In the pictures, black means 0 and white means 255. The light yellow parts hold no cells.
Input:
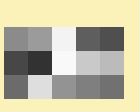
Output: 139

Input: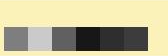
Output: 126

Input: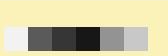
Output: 242

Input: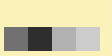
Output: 113

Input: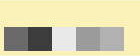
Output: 106

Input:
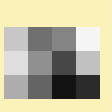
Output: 199
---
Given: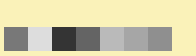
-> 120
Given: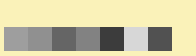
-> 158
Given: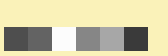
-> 78
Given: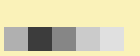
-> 176
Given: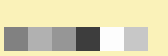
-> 129
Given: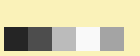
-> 37
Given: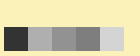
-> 51
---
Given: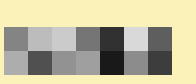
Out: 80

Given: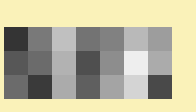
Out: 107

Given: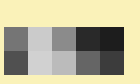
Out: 209

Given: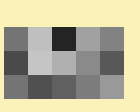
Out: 197

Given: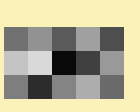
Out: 217

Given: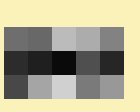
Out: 31

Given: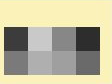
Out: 175
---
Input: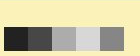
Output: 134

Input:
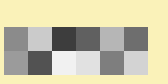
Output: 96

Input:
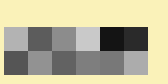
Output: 85

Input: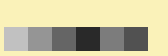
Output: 101

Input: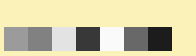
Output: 104

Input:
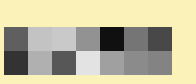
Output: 72

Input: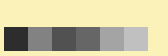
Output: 102

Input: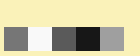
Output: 118

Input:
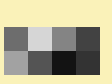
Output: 66

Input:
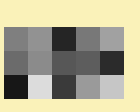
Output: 43
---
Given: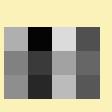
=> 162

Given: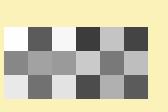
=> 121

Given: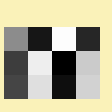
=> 0

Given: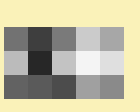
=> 244

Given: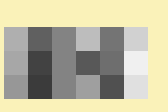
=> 110

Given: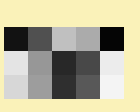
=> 72

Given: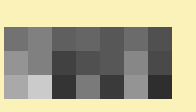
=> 135
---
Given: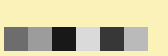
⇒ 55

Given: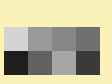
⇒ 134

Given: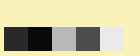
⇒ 76

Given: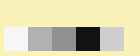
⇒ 18

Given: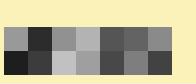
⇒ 99

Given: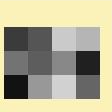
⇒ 202

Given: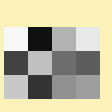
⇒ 179

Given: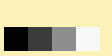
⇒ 142

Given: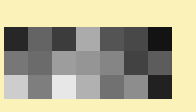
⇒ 72
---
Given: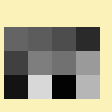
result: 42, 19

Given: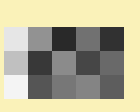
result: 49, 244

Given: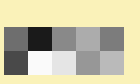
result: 124, 73

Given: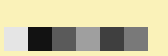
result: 121, 229

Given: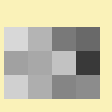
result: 105, 208

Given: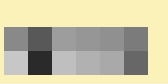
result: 123, 199

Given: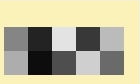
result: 187, 173

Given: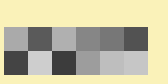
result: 82, 68
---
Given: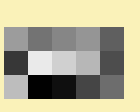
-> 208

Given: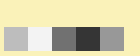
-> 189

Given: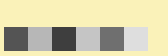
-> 197

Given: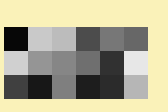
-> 208

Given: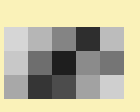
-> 207

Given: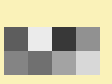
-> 216
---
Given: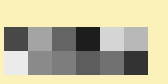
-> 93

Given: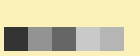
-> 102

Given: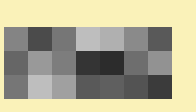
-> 95

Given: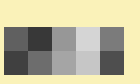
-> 165

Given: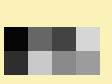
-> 201

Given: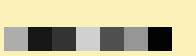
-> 79

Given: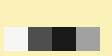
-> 78
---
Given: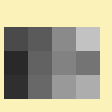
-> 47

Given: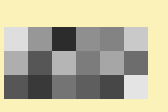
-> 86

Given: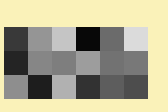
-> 142

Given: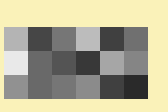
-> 145

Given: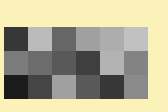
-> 27

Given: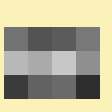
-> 59

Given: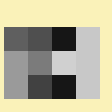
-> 154

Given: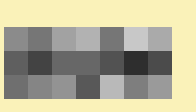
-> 111

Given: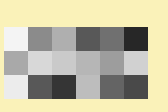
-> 236

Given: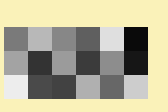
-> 237
